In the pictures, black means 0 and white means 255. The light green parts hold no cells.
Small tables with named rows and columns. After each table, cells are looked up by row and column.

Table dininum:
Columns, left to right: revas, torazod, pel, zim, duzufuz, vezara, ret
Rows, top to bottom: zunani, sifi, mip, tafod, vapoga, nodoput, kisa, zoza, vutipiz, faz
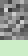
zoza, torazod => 87
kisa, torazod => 186
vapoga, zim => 163
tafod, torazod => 142
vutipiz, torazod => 158
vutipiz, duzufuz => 122
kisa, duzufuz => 191
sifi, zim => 144
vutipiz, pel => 163
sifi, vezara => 115
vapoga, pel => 116
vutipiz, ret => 112
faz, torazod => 105
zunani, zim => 147

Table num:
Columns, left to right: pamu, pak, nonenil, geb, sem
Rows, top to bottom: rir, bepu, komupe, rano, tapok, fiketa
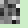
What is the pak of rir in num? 81
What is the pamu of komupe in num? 63
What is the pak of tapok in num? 132
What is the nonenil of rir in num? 144
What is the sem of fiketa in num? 100
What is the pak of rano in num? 126
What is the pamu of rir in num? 191
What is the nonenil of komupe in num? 95
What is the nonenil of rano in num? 70
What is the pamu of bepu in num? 140
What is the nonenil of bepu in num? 39
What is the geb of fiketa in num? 23
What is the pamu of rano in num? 42
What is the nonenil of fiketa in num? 134

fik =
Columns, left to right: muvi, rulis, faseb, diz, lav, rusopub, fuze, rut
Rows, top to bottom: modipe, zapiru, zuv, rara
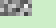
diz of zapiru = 203
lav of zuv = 60
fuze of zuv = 187
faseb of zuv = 173
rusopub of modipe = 95
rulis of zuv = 108
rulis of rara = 94
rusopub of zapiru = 106
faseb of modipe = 99
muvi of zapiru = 136
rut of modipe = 172
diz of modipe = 148
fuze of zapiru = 244
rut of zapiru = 103
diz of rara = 119
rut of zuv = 174
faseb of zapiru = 183
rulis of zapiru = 99
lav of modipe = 149
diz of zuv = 102
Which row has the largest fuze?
zapiru

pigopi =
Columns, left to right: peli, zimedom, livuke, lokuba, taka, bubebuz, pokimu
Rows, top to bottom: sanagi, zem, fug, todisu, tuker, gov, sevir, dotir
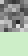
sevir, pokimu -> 213
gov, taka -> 37
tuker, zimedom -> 161
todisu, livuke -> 102
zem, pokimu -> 124
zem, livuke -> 178
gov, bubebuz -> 126
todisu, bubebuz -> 132
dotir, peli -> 158
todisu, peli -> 139

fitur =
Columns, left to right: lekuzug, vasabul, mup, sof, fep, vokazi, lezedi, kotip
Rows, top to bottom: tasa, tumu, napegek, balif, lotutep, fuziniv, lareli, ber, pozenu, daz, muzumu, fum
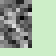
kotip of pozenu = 122
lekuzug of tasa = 146
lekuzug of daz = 192
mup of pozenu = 106
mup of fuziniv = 200
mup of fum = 121
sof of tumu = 108
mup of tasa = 116
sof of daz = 136
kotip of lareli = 66
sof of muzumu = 30

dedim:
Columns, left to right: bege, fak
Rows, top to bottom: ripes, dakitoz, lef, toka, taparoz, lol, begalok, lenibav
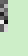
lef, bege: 158
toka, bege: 34
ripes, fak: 95
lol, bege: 240
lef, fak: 105
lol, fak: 17
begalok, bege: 92
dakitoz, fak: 186
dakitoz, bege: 77
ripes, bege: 103
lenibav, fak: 214
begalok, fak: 208
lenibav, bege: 91
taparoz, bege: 100
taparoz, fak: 65
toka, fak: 132
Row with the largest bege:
lol

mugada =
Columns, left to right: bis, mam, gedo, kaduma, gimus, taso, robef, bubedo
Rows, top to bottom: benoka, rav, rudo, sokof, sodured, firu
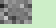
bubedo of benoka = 152
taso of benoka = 131
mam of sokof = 79
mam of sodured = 199
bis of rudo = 125
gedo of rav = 144

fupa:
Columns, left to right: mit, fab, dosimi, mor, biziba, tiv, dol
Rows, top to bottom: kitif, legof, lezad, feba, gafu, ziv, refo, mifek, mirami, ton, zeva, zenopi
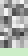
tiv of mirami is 59
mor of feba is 77
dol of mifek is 118
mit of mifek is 184
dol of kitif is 171
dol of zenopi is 208
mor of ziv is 227
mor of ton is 165
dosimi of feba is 189
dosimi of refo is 135
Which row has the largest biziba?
refo

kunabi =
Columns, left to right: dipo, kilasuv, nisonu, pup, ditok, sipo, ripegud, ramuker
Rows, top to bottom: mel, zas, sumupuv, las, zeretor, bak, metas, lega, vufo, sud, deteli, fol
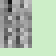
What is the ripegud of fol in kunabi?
206
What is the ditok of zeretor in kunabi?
82
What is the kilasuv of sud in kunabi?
79
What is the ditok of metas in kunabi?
137
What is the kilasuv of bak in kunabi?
113
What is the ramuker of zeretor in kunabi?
115
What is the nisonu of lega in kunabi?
198
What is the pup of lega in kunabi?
142
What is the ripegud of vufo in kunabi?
193
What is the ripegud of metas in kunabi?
166
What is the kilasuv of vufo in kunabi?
105
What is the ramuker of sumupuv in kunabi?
168
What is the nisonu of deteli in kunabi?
209
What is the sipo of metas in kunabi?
140
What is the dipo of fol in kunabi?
182
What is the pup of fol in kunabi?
140
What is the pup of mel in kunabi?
184
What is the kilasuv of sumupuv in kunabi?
109
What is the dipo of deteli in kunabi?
172

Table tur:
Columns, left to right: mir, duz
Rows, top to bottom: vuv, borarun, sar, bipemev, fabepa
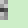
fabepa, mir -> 165
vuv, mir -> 198
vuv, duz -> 147
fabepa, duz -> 146
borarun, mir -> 157
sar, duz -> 84
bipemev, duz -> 137
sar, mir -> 60
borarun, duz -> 199
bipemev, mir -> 191
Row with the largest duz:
borarun

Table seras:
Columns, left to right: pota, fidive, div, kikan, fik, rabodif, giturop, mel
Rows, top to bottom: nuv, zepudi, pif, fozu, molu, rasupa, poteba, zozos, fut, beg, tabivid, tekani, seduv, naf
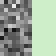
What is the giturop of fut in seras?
74
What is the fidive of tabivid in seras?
138
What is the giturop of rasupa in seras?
137
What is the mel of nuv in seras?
130
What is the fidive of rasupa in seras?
120
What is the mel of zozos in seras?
92
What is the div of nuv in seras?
152
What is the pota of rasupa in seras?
73
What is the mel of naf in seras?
119
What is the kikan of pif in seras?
95
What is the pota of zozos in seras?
123
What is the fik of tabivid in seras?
109
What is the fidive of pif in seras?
198
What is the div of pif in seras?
103
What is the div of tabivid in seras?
150
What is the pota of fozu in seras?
128
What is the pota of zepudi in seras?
119
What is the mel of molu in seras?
136
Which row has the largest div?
poteba

